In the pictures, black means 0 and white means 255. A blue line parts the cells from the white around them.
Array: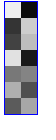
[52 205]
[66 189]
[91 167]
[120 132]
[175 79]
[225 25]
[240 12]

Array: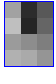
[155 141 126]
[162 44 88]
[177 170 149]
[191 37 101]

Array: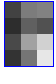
[45 96 81]
[51 117 231]
[66 124 130]
[73 161 209]

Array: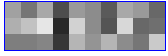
[126 126 133 55 181 148 181 140 118 202]
[161 118 168 77 154 140 90 168 154 104]
[175 194 230 40 210 140 84 216 104 111]

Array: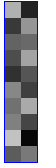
[49 85]
[57 149]
[77 163]
[92 121]
[99 105]
[113 170]
[128 69]
[135 63]
[176 35]
[194 7]

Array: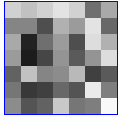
[98 193 133 140 185 64 90]
[118 56 64 104 84 234 126]
[133 133 78 177 155 227 104]
[140 84 98 201 118 126 249]
[155 28 70 148 90 148 221]
[169 34 111 155 78 221 177]
[209 193 209 227 209 111 169]

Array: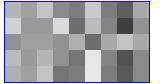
[145 161 161 145 175 109 169 195 169]
[175 161 195 117 124 231 124 89 138]
[181 161 195 138 124 202 124 95 169]
[187 153 181 145 117 231 132 82 138]
[209 153 153 217 109 187 132 62 145]
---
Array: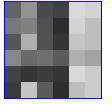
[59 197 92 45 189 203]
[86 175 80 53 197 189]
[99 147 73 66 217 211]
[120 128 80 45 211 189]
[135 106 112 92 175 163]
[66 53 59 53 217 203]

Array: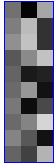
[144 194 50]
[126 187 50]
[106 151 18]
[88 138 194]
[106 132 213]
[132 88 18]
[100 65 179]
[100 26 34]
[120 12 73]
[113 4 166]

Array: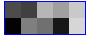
[3 127 112 23 214]
[76 64 182 160 201]

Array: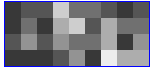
[85 147 85 147 112 112 173 56 147]
[56 112 56 173 206 85 173 112 112]
[56 85 85 206 112 112 85 56 85]
[56 56 56 85 147 56 237 173 173]

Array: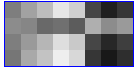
[118 169 195 238 216 54 24 46]
[126 162 189 230 208 70 31 54]
[126 154 182 222 201 70 39 62]
[140 134 105 112 92 175 140 154]

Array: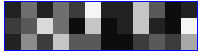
[34 140 60 197 89 89 13 13 60 89 60 168]
[34 111 34 111 60 245 34 34 197 89 13 34]
[60 89 217 111 13 197 13 34 197 34 13 245]
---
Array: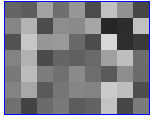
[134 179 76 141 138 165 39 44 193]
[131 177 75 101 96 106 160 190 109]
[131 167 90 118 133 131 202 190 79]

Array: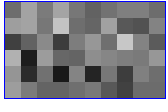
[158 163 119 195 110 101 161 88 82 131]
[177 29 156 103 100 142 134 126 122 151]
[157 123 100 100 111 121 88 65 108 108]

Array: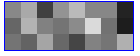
[102 179 129 116 139 218 114 29]

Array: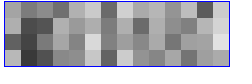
[175 76 84 176 154 174 124 175 107 175 142 128 182 212]
[184 57 81 137 142 199 99 204 147 134 167 116 159 171]

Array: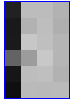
[25 178 190 175]
[99 156 200 181]
[15 186 185 186]

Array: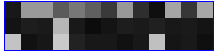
[19 29 26 182 25 12 20 29 26 32 24 26 20]
